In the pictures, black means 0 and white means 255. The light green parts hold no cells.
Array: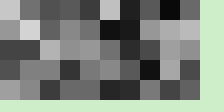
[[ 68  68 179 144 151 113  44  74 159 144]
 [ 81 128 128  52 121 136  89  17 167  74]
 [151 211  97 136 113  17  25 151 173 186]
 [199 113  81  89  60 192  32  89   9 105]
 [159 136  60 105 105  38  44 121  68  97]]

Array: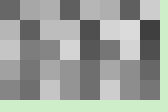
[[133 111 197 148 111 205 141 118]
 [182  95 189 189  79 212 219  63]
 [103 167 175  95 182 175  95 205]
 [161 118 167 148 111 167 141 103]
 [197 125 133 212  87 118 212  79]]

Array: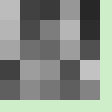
[[ 65 157 144  80 194]
 [181  73 125 181  45]
 [ 95 138 118  95 131]
 [165 111 103 157  80]
 [188  65  58 151  39]]

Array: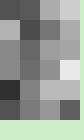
[[ 48 130 186 186]
 [ 82  89 172 205]
 [136 103 157 165]
 [ 82 123 151  95]
 [136 109 144 232]
 [178  76 117 172]]

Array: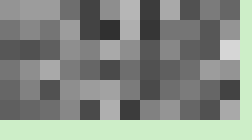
[[117 142 169 123 102  74 110  81  95 110 156 148]
 [148 156 156 110  67 142 182  60 169  81 123 102]
 [117 135 117 156  67  48 175  54 117 117  87 148]
 [ 95 102 110 135  74 175  60 129 148 102  81 169]
 [ 87  81  95 142 129 169 142  87 135  95  87 214]
 [102 129  81 142 156 162 123  74 110 123 102  67]]

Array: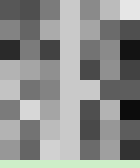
[[151 101 209 201 107 159  50]
 [179 115 187 201  73 151  93]
 [131 101 171 201 165 107  79]
 [123 215 165 201  79 179  12]
 [179 165 144 201  73 144  66]
 [195 115 131 201 201  93  93]
 [ 87  79 123 201 138 187 230]
 [ 42 123  66 201 115 138  19]]
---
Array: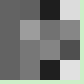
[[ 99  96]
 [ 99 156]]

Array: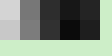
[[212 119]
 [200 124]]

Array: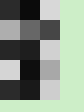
[[ 43  11]
 [174 103]]

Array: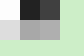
[[253  34]
 [221 168]]

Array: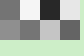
[[116 245]
 [143 117]]

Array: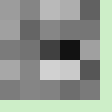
[[156 133]
 [160 101]]

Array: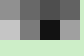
[[144 104]
 [197 123]]

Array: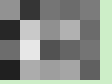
[[146  53]
 [ 39 201]]
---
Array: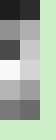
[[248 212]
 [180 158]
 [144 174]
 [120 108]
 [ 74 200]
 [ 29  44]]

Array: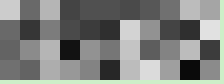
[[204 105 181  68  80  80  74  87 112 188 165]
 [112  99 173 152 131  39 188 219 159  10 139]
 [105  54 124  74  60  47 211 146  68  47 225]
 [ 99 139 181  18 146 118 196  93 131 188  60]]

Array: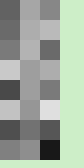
[[201 158 173]
 [194 150 223]
 [128 142  24]
 [122 179 106]
 [106 173 186]
 [ 98 166 135]
 [ 79 114  86]
 [ 73 158 122]]

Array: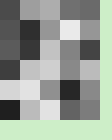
[[214 226 144  39 137]
 [ 91  55 194 131  68]
 [ 83  47 150 234 150]
 [ 75 158 173 112 106]
 [ 62 194 207 137 187]
 [ 31 187 226  99 124]]

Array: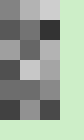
[[159 102 179]
 [131 179 206]
 [109 109 137]
 [ 88 115  51]
 [ 80 199 165]
 [ 65 145  73]]

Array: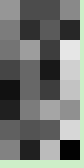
[[150  76  76 137]
 [130  32 187   2]
 [124  46  90  39]
 [116 157  61 230]
 [ 96  83  90 215]
 [ 69 103  24 208]
 [ 32 124 165 144]
 [ 17 103  61 195]]

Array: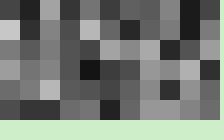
[[199  48 131  77 183 102  40  96 123  27 123]
 [157 116 131  83  20  61  77 151 137 176  48]
 [123  90 123  83  69 163 137 169  40  83 157]
 [108 123 183  90  83  69  96 137  48 145 102]
 [ 77  54  54 108 116  34 102 151 151 131 108]
 [ 69  34 163  54 116  61  96  90 131  27  69]]

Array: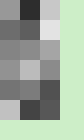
[[193  68  87]
 [152  45 200]
 [146 187 139]
 [132 139 165]
 [116 124  81]
 [109  94 227]]
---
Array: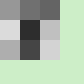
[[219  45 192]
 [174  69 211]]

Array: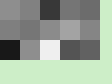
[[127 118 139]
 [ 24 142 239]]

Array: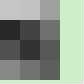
[[ 41  67 113]
 [ 80  51  88]]

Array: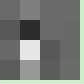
[[ 88  45 106]
 [104 230  88]]

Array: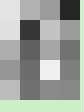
[[224  55 194]
 [173  97 166]]

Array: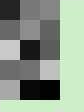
[[105 141  99]
 [201  23  92]]

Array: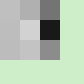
[[189 210  25]
 [188 195 140]]

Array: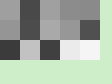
[[149  76 169]
 [ 59 194  64]]
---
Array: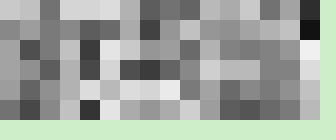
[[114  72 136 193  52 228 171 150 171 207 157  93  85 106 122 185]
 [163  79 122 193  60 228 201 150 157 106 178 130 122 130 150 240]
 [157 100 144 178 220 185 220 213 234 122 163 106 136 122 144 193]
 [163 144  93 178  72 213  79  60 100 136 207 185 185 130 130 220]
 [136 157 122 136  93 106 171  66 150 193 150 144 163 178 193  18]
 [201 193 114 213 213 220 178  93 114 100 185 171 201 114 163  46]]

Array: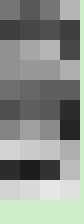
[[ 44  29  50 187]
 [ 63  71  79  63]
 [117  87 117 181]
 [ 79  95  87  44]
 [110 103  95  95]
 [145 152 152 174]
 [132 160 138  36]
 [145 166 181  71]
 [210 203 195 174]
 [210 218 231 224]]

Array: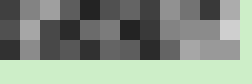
[[ 64 131 159  93  35  80 100  64 145 115  57 172]
 [ 49 139  72  87  49 100  93  43 100 166 153 153]
 [ 80 166  72  43 107 123  35  57 131 139 139 207]]

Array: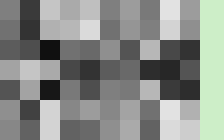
[[113  51 177 183 218 113 149 127 211 143]
 [127  58 197 170 191 127 156 121 226 156]
 [143  65 211 135 156 135 163 113 226 177]
 [ 92  78  16 113 105 143  84 183  72  51]
 [135  98 211  98 105 143 170  98 218 205]
 [ 84 163  23 121  78 127 121 183  58  45]
 [163 197 170  72  51  92 105  45  39  84]]

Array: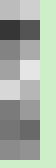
[[ 54  84]
 [117 105]
 [139 146]
 [123 154]
 [131 170]
 [215 182]
 [188 207]
 [162 229]]

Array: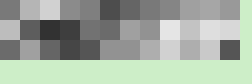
[[189  93  50  62 114 107 160 146 229 195 222 216]
 [107 160 101  70  85 146 146 174 209 174 201  85]
 [121 181 209 139 127  77 101 121 133 160 166 153]]
